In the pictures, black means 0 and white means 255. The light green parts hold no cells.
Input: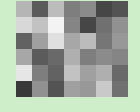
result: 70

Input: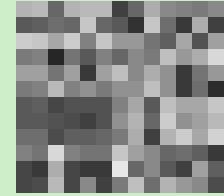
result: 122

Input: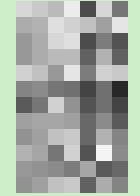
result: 215

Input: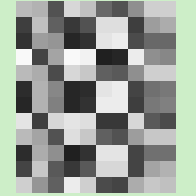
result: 207

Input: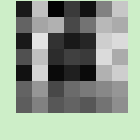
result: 129
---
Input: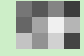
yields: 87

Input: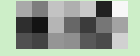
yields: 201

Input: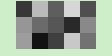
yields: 94

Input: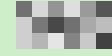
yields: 222

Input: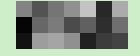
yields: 195

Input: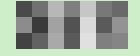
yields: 198

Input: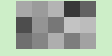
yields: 180

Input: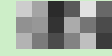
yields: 89

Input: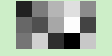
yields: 181

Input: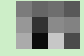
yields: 102
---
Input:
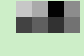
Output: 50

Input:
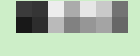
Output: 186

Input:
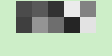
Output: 110

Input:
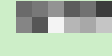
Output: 244

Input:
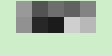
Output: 27

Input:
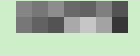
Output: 83

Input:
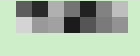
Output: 161

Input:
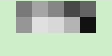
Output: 216

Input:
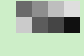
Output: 69

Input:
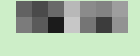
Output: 27
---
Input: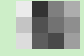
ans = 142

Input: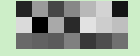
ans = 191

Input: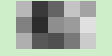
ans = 224

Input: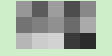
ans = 170

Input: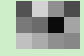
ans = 164

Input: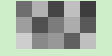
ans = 89

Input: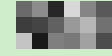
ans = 113

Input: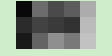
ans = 186

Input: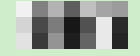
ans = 43
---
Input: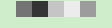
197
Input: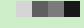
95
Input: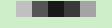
24
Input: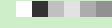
226
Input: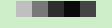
46
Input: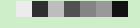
132
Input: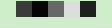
103
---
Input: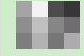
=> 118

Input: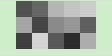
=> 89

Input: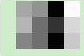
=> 4

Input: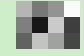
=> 161

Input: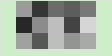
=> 190

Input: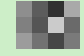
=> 70

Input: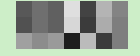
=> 154

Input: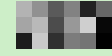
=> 48

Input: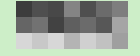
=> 215
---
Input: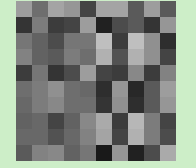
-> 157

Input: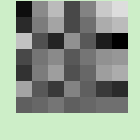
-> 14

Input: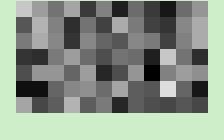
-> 199

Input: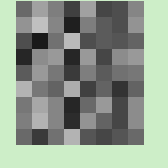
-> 105

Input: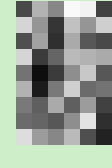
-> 73

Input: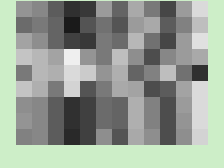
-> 148

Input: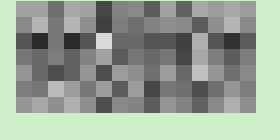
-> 162

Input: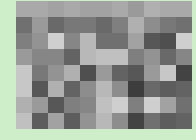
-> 169

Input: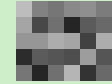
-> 189
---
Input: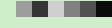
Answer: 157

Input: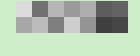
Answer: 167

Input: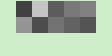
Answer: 148

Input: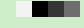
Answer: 243

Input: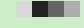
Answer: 217

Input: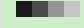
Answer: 26
